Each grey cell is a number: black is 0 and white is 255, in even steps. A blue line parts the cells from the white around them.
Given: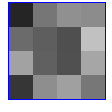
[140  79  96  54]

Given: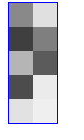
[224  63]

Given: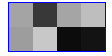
[190  12]

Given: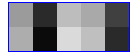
[ 64 191]

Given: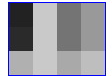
[153 116 201]

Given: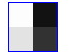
[ 18 227]
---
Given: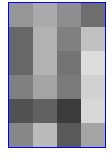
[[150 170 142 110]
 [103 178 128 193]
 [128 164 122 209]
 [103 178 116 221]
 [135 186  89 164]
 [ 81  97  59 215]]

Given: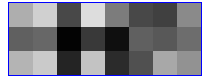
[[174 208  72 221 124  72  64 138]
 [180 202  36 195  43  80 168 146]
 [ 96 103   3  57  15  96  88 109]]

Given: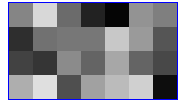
[[ 66  53 139 100 167 100  72]
 [ 46 113 119 119 200 154  85]
 [133 216 107  34   5 147 127]
 [174 223  79 161 187 208  13]]

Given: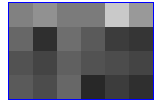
[[129 145 123 123 201 153]
 [103  47 110  90  60  53]
 [ 90  76 103  40  60  47]
 [ 82  68  96  82  76  68]]

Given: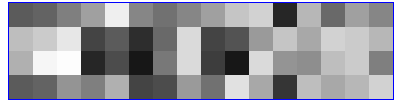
[[176 246 253  38  76  23 120 218  61  23 218 148 142 190 203 127]
 [190 203 231  68  91  45 105 218  68  83 154 197 168 210 203 183]
 [ 91  99 148 127 176  68  76 154 113 225 168  53 190 168 183 210]
 [ 91  99 127 160 239 134 113 134 160 197 210  38 183 105 160 134]]

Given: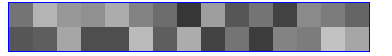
[[ 86  94 166  78  78 186  94 172  66 116  60 131 124 194 166]
 [116 180 152 144 172 131 108  54 158  86 116  66 138 124 101]]

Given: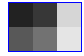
[[ 88 114 229]
 [ 34  55 214]]

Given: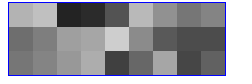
[[110 126 159 166 206 139  89  76  76]
 [118 132 152 173  64 103 166  70  97]
 [179 192  35  43  83 185 145 118 132]]
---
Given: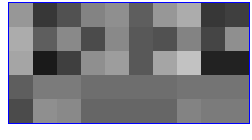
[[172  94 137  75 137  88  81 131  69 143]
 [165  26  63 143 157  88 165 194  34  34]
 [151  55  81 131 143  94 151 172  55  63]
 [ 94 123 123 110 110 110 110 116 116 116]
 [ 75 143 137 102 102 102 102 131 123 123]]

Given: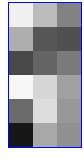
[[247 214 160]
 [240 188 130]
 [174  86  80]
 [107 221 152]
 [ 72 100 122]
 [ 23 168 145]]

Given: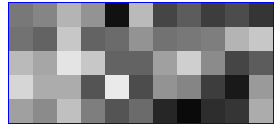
[[214 172 172  84 234  76 147 133  61  25 154]
 [186 166 228 199  99  99 160 207 139  69  92]
 [160 139 192 126  84 107  38  10  45  53 172]
 [120 133 180 147  17 186  69  92  61  76  53]
 [114  99 199  99 107 147 114 120 126 180 199]]

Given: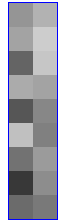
[[192 128]
 [171 163]
 [163 205]
 [149 178]
 [114 155]
 [107 121]
 [100 198]
 [ 86 135]
 [ 56 141]]

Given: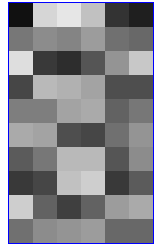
[[222  57  45  85 148 200]
 [206  98  63  98 156 170]
 [170 163  78  70 112 148]
 [126 126 163 170  98 119]
 [119 140 132 156 112 104]
 [112 140 148 156 104 104]
 [ 91 119 185 185  85 140]
 [ 70 185 177 163  78  78]
 [ 57  70 193 206  57  91]
 [ 17 214 230 193  51  31]]

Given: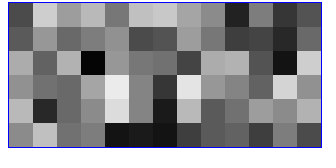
[[185  40 105 139 220 132  26 185  90 113 157 139 178]
 [172  98 178   5 151 119 113  68 172 178  83  19 206]
 [145 113 105 165 235 132  54 228 151 132  98 212 145]
 [139 192 113 125  19  26  19  62  90  98  62 125  75]
 [ 90 151 105 125 145  75  83 157 119  62  68  40 105]
 [ 75 206 157 185 119 192 200 165 139  34 125  54  83]]

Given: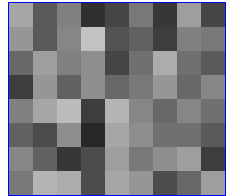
[[166  90 128  48  69 120  55 158  69]
 [150  90 134 194  83  97  61 128 120]
 [134  97  55  76 158 120 142 158  61]
 [128 166 188  61 180 134 104 134 112]
 [120 180 172  76 166 150  76 104 158]
 [104 158 128 142  69 112 172 112  90]
 [ 97  76 142  40 166 142 112 112  90]
 [ 61 150  97 142 104 120 150 104 134]]

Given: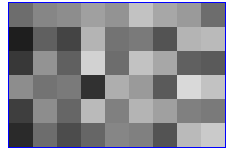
[[141 115 122  49 174 154  90 217 194]
 [109 134 141 160 147 194 167 154 109]
 [ 62 141 102 186 128 180 160 128 122]
 [ 56 147  96 210 109 194 167  96  90]
 [ 42 109  76 102 134 128  83 186 202]
 [ 30  96  68 180 115 122  83 180 186]]
